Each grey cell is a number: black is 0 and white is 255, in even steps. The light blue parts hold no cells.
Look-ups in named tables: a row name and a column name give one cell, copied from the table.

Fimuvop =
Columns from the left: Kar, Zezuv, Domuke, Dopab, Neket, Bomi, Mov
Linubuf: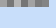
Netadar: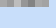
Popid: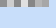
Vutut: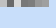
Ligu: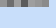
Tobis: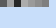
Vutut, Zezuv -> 105
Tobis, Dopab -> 172
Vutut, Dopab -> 120
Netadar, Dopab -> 150
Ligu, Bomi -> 150
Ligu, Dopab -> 91
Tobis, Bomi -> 141
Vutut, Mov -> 159
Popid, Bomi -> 181
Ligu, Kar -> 149
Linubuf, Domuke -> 182
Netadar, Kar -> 169
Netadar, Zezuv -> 154
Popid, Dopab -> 224
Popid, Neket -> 134
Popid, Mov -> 167
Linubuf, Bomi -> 123
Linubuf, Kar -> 162
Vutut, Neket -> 125
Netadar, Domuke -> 189

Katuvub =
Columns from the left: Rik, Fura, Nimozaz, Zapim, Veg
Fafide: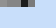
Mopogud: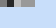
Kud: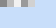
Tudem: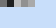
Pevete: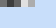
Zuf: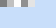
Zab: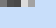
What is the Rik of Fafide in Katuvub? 145
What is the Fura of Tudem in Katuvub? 31
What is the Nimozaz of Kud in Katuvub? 241
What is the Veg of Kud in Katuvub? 209
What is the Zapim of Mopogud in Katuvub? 153
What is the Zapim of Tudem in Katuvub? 145
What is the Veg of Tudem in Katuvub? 169
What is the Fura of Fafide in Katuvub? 133
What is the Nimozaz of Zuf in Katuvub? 252
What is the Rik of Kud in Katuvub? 136
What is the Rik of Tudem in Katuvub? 114
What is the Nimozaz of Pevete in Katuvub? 99
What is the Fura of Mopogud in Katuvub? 39
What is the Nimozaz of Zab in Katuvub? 73
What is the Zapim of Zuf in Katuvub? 144

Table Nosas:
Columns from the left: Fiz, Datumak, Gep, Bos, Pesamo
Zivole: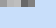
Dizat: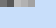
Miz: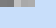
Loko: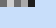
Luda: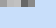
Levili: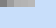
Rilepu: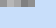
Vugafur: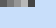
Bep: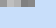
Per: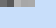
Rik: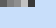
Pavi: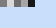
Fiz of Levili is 128
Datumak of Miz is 122
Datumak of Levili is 158
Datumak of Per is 89
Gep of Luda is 193
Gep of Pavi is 109
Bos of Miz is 169
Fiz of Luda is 159
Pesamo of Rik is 56
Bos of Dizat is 178
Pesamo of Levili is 184
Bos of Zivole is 104
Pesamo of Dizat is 162
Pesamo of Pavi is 23
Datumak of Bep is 191
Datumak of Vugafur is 123
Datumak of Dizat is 88
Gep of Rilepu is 167
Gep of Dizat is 190
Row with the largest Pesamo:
Levili

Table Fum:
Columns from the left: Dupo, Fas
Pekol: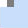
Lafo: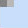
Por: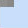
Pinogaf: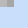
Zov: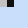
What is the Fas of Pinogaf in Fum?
166
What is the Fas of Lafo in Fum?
184
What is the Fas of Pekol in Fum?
125
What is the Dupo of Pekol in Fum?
253
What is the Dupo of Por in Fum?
143
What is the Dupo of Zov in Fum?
194
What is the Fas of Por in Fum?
136
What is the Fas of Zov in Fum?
15
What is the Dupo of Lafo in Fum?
132
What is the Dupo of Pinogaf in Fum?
185
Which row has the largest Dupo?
Pekol

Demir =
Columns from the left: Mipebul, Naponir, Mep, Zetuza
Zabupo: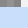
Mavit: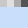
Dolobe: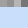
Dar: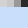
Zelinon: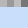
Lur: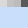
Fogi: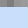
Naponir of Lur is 195
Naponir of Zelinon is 154
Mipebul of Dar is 210
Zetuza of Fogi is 154
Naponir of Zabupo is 146
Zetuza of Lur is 90
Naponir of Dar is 201
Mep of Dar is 152
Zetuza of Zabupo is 243
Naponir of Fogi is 125
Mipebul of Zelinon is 183
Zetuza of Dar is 42
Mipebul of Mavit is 200
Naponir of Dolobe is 146
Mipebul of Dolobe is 160
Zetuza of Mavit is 84
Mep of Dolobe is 181
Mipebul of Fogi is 140
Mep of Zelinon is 189

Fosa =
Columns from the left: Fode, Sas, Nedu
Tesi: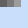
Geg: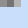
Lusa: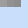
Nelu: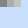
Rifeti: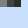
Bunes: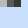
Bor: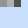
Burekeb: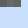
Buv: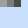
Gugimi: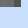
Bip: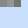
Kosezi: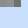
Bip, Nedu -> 116
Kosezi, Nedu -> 113
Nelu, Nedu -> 194
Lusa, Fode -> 157
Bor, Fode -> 148
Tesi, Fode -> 96
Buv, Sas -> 123
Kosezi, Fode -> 140
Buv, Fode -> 159
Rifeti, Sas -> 67
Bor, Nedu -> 81
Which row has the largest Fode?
Bunes

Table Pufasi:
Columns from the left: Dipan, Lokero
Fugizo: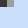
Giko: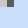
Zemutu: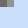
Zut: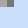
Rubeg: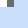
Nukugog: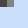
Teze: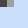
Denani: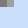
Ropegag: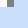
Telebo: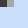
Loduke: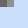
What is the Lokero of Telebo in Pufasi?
168
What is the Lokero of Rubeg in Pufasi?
107
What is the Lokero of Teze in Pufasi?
160
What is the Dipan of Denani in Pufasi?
123
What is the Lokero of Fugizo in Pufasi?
158
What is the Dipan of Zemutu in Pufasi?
107
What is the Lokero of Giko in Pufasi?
92

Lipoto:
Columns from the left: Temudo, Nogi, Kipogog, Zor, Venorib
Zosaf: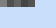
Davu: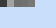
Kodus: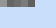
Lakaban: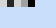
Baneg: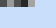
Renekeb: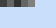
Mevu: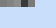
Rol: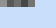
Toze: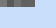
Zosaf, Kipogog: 99
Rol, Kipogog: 111
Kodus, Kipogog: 110
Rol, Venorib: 115
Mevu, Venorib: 121
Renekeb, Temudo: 63
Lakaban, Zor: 161
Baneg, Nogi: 153
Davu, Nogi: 162
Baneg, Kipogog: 80
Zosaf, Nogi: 79
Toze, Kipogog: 113
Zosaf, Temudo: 127
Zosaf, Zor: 69
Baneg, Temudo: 78
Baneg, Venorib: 164
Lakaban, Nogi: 38
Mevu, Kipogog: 141
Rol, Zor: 71
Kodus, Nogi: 101

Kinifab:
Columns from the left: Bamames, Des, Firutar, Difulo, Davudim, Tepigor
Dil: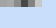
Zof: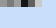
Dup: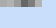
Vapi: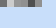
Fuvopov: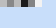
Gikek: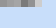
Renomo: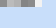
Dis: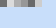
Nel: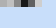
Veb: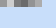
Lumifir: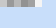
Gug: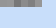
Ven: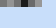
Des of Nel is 192
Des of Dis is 219
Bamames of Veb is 153
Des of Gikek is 159
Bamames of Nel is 176
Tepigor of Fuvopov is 242
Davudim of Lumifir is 161
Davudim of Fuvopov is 131
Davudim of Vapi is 79
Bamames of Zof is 150
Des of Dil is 168
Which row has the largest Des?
Dis

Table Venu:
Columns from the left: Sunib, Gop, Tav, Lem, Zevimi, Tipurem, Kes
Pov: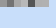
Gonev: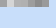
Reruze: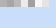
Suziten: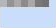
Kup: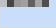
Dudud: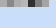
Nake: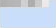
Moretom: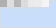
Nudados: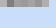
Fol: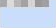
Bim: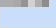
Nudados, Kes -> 175
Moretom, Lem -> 219
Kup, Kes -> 78
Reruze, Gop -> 166
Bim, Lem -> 147
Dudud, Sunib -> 173
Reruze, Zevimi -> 160
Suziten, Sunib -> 181
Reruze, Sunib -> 178
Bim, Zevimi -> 209
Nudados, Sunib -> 180
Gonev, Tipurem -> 140
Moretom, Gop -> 222
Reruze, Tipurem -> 246
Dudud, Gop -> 136
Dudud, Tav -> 174

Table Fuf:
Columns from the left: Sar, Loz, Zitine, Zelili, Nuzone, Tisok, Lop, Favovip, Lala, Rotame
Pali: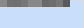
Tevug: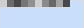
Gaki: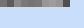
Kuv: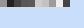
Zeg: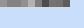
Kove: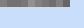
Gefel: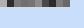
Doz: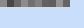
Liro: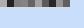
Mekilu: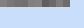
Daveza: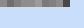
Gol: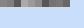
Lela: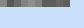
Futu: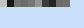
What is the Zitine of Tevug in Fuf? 72
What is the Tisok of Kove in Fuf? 129
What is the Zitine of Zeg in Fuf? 130
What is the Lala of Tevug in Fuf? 165
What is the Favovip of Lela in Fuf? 92
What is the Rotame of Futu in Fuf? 111
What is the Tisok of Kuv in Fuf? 205
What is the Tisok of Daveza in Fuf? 155
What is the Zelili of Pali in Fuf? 118
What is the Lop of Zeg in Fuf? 76
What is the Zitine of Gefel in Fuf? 122
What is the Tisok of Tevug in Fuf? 207
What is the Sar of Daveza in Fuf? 139
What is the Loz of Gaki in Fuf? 92
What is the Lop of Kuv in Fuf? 194
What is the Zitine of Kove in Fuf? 114
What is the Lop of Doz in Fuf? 98
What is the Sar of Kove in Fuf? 127
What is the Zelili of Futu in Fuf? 107

